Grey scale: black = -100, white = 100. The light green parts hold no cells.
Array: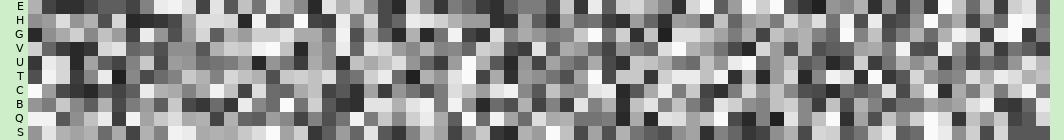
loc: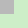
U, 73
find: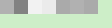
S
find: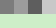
B

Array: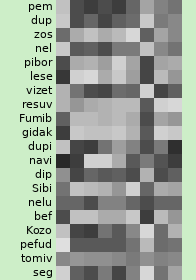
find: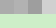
pibor
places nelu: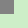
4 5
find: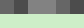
nelu
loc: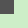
navi, 8
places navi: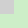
3 4
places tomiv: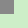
1 5 9

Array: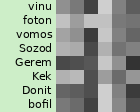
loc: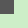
Gerem, 3
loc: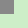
bofil, 5
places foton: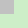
1 3 4

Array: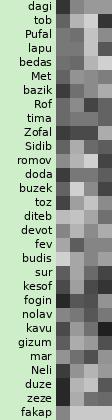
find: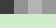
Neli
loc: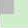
diteb, 1
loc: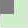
Met, 4
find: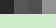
fogin
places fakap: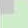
2 3 4
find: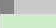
fakap

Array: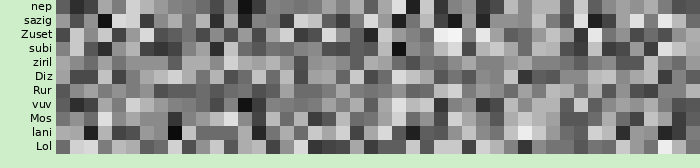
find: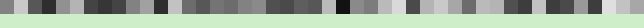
subi
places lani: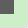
27 38

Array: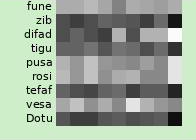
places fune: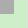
1 2 6 9
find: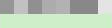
rosi
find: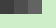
zib
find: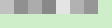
vesa
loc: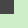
tefaf, 3
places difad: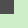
1 3 6

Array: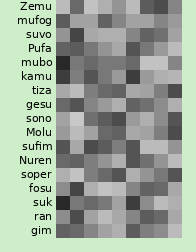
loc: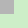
kamu, 9
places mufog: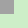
2 3 6 7

